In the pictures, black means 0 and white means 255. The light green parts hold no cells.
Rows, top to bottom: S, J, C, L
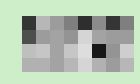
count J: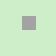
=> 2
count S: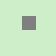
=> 2
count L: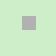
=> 3
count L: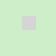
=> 1
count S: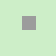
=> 1

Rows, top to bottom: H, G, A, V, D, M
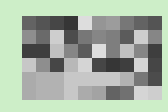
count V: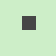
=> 3
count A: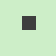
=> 3
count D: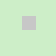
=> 4
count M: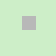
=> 0

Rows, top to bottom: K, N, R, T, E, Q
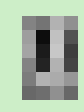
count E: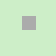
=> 1
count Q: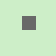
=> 2

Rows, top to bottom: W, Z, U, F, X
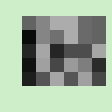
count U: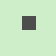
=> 2
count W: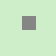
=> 1
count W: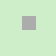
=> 2
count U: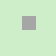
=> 2

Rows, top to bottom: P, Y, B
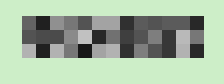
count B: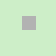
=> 4
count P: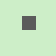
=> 3

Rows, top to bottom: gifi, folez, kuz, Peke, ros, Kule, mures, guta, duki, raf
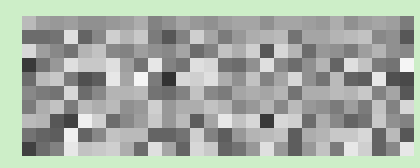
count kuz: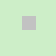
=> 2
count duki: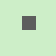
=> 3

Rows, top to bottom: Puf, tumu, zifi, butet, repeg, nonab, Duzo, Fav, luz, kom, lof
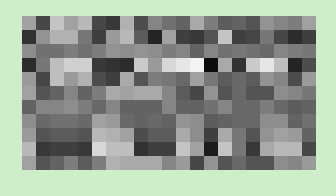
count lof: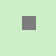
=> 2
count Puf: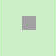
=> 3
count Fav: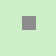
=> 4
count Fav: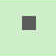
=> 1
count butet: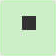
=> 2
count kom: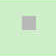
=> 3
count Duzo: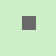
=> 4

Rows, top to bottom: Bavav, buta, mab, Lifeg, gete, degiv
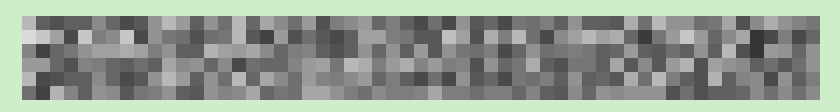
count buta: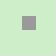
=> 3
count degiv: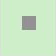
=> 8
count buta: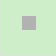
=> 0
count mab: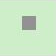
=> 9
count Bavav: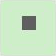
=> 8
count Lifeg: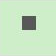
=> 3
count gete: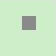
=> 4

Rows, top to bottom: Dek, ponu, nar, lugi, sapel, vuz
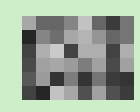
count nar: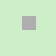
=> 4
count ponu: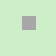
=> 1
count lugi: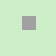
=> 3
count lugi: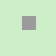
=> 1
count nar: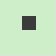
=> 0
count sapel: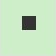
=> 3
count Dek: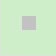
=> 1

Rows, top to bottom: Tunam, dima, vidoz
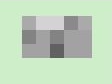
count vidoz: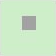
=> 4
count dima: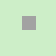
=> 3
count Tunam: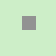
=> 0
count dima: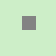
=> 2
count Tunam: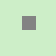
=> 0
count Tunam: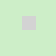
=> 2
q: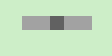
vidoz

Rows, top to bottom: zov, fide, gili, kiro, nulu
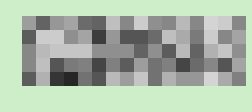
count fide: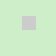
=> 3
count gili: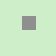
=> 5
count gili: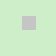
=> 4
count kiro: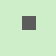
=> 1
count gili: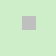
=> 0
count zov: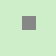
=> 4
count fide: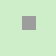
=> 0

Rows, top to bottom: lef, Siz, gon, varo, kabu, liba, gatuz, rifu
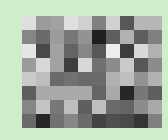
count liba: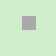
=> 5
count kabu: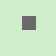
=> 3
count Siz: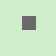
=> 1
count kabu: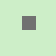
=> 1

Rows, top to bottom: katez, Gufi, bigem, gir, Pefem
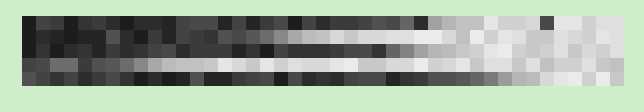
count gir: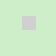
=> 4
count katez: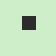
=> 5

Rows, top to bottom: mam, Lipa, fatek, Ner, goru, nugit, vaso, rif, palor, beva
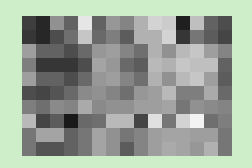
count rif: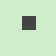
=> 2
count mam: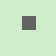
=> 3
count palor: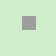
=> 3

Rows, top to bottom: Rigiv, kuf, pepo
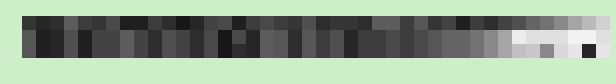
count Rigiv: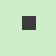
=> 6
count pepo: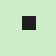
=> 2

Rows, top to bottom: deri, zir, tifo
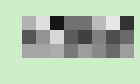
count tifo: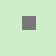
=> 1
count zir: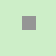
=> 1

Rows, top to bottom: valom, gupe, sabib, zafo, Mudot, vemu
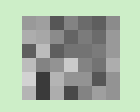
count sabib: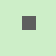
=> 2
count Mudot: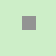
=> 3

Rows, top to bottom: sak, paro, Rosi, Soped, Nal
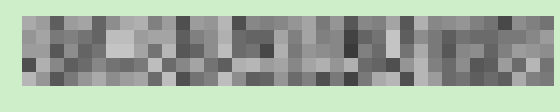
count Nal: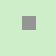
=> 3
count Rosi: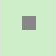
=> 2
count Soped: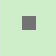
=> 3

